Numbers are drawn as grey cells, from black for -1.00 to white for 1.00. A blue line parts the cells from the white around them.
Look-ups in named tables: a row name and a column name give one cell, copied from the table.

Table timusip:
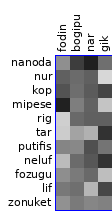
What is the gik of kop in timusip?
-0.46
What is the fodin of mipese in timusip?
-0.74
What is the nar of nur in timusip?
-0.25
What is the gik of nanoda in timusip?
-0.13
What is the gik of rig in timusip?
-0.25
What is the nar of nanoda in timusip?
-0.75
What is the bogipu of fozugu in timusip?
-0.04
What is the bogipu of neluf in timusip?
-0.16
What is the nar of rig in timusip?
-0.25
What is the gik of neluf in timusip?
-0.60
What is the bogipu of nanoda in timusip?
-0.52
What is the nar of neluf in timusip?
-0.32
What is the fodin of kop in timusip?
-0.35
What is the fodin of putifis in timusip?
0.04
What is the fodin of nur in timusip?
-0.25

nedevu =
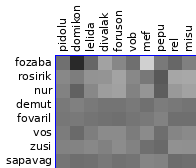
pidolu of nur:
0.02
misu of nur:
0.27
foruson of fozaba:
0.06
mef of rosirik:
-0.06
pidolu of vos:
-0.03
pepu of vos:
-0.14
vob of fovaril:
-0.08
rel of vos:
0.04
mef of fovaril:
-0.05
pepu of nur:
-0.27
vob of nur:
0.02
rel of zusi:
0.14
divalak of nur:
0.23

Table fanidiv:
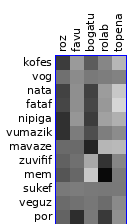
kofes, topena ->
0.43
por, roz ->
-0.22
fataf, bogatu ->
-0.45
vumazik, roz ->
-0.62
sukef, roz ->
-0.05
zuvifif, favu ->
-0.12
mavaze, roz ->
-0.17
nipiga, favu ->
0.18
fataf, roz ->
-0.45
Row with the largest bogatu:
mem

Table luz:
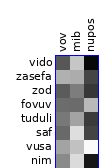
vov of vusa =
0.28
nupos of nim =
-0.82
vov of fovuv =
-0.15
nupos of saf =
-0.47
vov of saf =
-0.18
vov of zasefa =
0.38
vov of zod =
-0.29

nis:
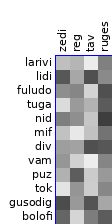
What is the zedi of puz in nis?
0.39
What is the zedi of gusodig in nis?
-0.40
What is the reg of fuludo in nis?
0.05
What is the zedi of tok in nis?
0.78
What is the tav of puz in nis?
0.59
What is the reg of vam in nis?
0.64
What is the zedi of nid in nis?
-0.01
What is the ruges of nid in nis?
-0.51
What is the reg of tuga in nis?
0.21
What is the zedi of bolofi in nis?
-0.21
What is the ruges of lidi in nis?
0.08
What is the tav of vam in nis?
0.86
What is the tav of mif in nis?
0.52
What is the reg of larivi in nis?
0.42
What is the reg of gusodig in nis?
0.20

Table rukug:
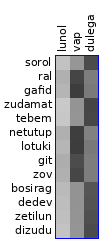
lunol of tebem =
0.56
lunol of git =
0.36
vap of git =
-0.40
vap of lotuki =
-0.52
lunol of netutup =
0.38
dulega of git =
-0.02
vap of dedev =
0.15
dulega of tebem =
-0.44
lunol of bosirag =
0.46
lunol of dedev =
0.48

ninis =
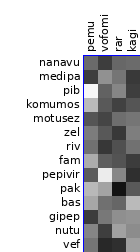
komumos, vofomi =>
-0.30
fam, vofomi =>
-0.26
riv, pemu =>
-0.11
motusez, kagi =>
-0.08
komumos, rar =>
-0.49
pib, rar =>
0.05
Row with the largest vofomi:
pepivir

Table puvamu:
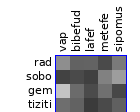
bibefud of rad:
-0.23
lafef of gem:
-0.41
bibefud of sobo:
-0.42
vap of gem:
0.53
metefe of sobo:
0.01
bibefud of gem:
-0.16
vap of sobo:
-0.48
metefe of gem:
-0.12
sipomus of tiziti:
-0.25
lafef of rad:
-0.22
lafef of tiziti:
-0.54
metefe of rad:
-0.42
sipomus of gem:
-0.44
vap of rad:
0.11
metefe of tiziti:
-0.42
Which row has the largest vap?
gem

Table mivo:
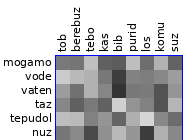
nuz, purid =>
0.17
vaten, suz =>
0.17
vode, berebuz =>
0.45
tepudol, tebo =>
0.01
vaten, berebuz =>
-0.11
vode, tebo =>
0.39
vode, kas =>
-0.06
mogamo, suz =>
-0.22
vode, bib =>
-0.51
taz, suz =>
0.42
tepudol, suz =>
-0.15
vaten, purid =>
-0.06
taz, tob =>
0.06
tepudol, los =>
0.67
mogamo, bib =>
-0.28
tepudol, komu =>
0.07
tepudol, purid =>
0.37
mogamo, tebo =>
0.50
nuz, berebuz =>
0.08
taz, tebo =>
-0.05

